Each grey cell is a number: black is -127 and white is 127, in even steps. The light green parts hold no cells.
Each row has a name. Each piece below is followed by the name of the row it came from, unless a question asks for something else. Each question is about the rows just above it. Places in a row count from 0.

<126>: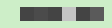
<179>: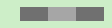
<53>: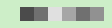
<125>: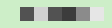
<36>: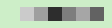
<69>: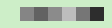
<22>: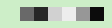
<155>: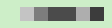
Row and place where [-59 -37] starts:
<126>, 4
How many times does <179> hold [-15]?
4
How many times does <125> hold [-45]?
2
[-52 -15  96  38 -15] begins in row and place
<53>, 0
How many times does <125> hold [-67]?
1
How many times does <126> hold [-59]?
3

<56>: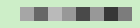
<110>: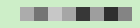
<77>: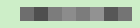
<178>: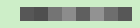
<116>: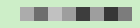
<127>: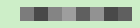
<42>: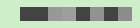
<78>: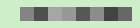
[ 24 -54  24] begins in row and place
<56>, 3
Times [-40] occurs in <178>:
2
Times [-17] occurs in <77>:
1
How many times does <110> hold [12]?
0
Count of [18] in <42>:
1
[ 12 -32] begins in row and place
<178>, 3

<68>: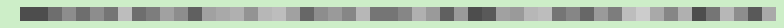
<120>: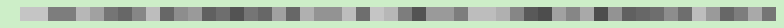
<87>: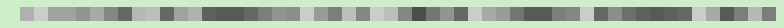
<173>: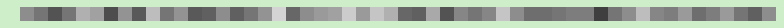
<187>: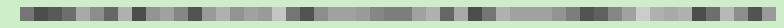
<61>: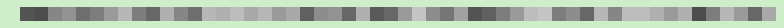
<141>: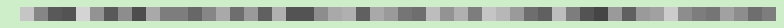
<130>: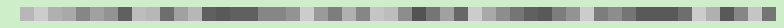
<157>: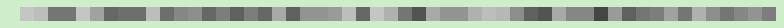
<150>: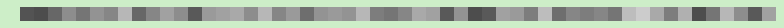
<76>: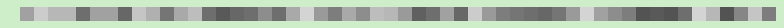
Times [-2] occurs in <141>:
6
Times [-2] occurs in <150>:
4
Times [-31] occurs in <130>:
5
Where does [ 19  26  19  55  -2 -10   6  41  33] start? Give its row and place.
<150>, 21
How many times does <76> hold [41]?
3
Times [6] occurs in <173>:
3

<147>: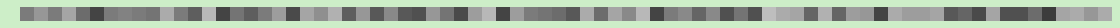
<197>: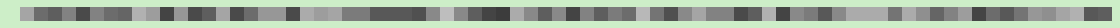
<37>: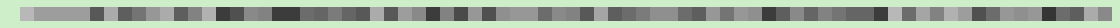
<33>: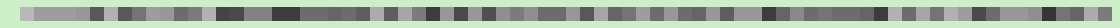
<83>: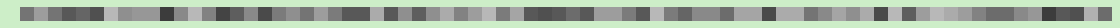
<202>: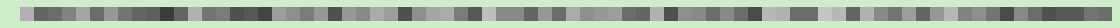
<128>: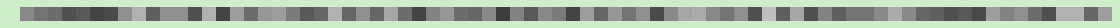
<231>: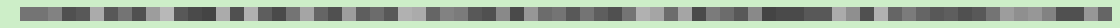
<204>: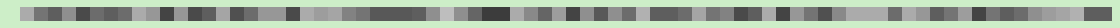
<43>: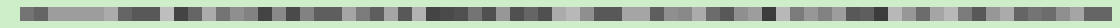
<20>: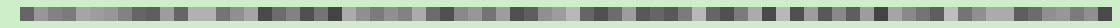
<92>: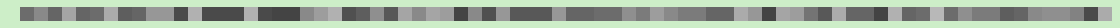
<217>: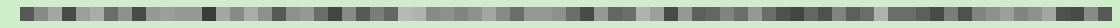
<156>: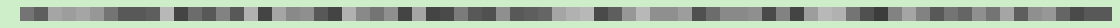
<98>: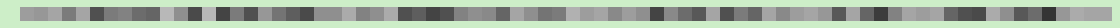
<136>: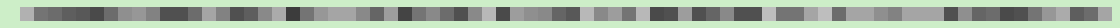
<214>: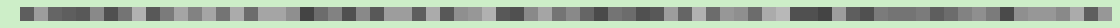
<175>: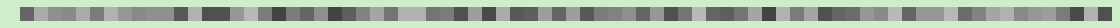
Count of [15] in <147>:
1
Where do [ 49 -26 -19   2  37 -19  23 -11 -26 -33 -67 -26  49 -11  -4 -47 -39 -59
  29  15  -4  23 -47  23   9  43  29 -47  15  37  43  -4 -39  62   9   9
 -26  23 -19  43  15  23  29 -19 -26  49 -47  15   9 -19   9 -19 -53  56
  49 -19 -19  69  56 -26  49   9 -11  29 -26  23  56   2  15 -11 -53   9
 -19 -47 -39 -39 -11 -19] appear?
<202>

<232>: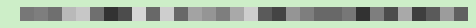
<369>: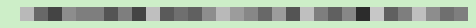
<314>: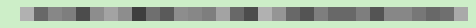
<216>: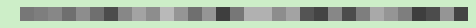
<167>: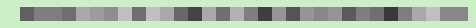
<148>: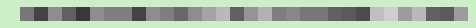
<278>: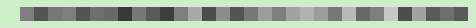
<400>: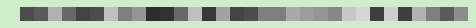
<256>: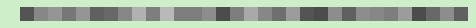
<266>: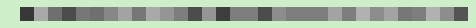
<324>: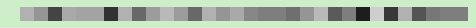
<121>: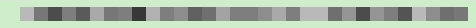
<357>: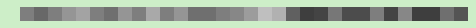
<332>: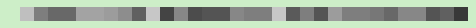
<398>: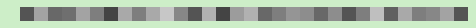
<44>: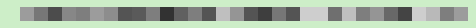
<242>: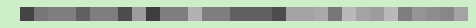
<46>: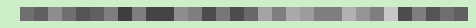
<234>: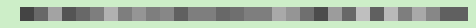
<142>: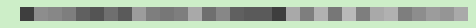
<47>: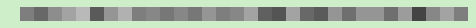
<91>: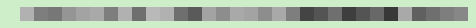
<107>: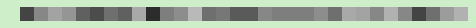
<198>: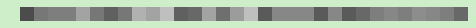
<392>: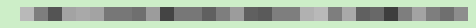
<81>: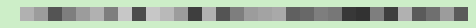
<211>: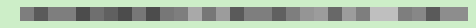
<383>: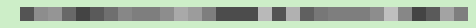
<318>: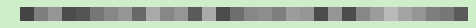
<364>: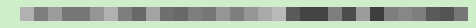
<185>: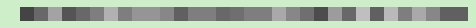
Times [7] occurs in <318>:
4
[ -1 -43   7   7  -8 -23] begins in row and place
<314>, 24
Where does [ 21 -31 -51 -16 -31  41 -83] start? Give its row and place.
<107>, 3
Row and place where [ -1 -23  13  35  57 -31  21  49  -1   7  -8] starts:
<148>, 10
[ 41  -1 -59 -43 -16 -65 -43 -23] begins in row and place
<91>, 18

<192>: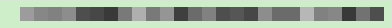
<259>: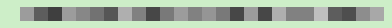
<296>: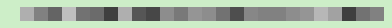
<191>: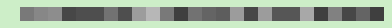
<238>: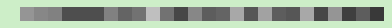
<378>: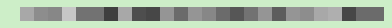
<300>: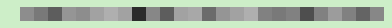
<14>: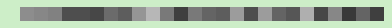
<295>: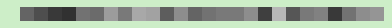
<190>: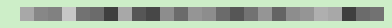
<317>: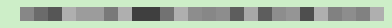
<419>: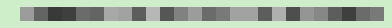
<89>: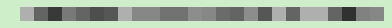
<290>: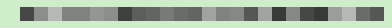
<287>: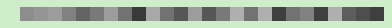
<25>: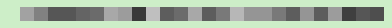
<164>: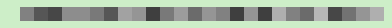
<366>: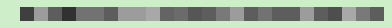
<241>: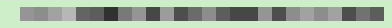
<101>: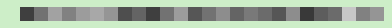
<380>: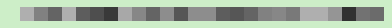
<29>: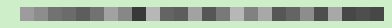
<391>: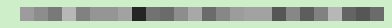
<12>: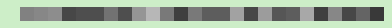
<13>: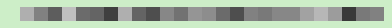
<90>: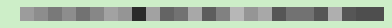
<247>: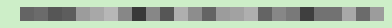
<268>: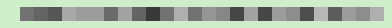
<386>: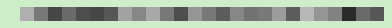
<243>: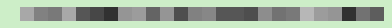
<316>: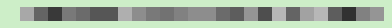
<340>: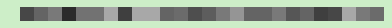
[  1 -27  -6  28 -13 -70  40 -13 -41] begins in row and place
<287>, 3
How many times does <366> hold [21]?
0
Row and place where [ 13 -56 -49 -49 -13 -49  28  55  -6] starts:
<191>, 2
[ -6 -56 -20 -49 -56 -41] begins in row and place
<386>, 1
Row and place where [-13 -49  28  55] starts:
<191>, 6
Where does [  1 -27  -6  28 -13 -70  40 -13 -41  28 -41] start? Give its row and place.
<287>, 3
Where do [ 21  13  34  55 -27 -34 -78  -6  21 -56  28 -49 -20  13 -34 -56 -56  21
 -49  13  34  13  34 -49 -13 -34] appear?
<241>

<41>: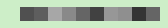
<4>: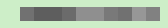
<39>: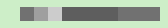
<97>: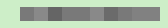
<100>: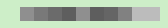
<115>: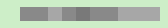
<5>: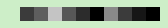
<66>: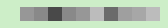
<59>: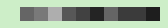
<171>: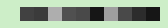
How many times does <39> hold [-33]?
4
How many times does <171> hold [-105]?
2
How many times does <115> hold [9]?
5
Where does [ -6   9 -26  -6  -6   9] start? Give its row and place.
<97>, 0
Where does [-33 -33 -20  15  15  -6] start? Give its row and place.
<4>, 1
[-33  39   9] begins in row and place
<41>, 1

